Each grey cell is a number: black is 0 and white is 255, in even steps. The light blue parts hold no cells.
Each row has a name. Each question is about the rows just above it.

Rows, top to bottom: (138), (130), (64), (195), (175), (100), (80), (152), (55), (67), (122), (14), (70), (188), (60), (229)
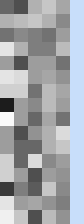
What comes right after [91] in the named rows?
[198]
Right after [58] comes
[126]

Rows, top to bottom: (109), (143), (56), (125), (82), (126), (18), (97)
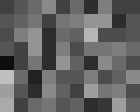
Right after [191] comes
[106]
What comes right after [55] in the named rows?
[158]

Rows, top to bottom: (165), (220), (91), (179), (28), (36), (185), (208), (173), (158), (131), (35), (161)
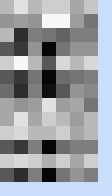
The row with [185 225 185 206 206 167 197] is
(165)
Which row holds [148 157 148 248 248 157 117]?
(220)
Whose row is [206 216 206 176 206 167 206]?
(35)
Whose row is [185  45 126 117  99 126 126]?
(91)
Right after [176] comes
[206]
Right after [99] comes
[126]

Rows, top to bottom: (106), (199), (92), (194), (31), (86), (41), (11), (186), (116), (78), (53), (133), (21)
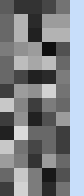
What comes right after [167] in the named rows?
[189]
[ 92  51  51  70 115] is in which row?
(106)
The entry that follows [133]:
[61]
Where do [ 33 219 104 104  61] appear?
(116)
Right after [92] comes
[51]

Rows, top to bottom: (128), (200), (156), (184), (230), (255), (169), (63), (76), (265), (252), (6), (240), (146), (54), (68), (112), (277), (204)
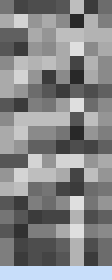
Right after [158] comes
[223]
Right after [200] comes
[138]
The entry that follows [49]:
[126]

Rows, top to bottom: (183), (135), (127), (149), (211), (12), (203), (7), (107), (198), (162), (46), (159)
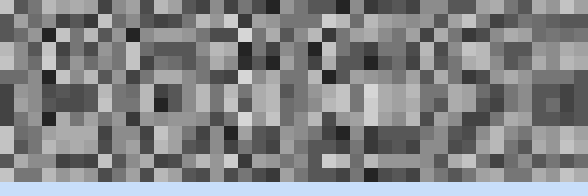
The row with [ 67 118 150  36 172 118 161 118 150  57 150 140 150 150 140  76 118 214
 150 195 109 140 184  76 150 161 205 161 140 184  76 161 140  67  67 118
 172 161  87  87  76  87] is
(107)
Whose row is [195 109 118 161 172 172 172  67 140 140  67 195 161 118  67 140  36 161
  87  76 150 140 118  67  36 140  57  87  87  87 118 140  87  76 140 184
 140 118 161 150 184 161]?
(198)
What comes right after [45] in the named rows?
[87]
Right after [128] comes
[67]
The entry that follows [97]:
[87]

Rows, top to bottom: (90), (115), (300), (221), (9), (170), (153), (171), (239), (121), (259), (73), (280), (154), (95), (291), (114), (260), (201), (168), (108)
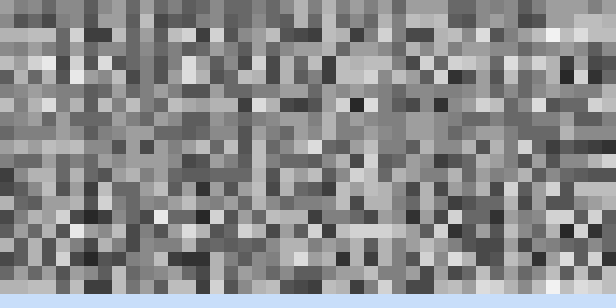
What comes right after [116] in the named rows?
[158]
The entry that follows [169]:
[158]
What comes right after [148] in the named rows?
[128]
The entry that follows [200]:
[179]

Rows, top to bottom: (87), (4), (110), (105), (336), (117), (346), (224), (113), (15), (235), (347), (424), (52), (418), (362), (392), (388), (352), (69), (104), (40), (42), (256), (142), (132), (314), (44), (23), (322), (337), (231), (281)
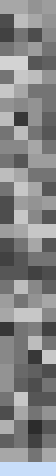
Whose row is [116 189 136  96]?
(104)
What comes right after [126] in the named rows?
[65]
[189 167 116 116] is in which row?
(424)
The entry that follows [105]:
[96]
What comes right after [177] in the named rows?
[116]

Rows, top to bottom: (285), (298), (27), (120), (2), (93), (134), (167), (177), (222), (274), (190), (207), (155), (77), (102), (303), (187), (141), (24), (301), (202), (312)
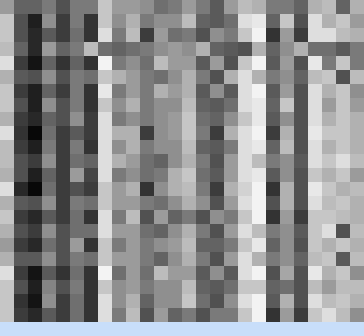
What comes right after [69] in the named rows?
[222]
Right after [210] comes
[243]
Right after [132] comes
[81]
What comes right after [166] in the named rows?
[81]

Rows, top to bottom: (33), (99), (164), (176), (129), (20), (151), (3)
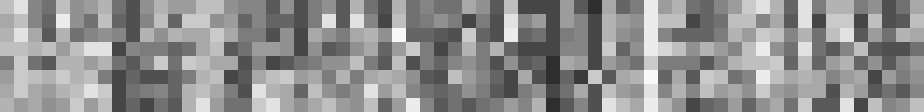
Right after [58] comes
[202]
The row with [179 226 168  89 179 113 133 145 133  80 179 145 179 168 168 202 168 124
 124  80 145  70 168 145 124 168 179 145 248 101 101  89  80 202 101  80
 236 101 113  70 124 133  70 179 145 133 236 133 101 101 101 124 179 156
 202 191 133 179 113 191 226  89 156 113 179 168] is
(164)
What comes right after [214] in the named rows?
[191]
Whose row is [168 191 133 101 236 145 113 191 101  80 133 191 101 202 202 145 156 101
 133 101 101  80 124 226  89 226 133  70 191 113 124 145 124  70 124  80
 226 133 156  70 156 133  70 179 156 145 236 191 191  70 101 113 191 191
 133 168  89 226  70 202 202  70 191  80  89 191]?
(99)

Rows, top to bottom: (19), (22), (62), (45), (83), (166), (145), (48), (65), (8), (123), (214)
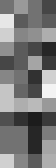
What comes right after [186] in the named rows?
[153]
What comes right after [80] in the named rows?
[49]
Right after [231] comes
[91]
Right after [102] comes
[70]
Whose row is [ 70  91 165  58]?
(83)

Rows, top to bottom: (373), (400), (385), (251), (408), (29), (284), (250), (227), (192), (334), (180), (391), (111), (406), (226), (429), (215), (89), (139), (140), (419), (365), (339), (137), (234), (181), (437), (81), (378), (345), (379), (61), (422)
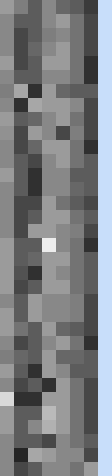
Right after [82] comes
[48]
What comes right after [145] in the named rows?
[71]
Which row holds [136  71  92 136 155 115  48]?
(137)
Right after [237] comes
[136]

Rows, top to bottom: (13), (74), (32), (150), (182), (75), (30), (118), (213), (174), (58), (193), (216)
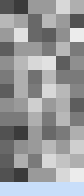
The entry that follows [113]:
[184]
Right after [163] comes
[104]
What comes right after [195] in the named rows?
[175]
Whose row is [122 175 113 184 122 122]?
(75)

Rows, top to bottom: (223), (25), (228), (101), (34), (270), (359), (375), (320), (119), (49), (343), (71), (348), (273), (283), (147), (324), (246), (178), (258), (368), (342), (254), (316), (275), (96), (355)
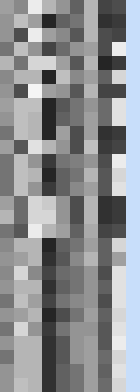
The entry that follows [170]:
[68]
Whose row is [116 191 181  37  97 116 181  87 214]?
(71)
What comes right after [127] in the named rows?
[148]
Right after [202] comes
[148]

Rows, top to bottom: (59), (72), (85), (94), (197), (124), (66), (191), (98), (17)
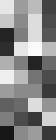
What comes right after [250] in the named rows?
[187]
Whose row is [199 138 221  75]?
(72)
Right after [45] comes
[230]
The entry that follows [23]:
[138]
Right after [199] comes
[138]
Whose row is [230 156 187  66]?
(59)

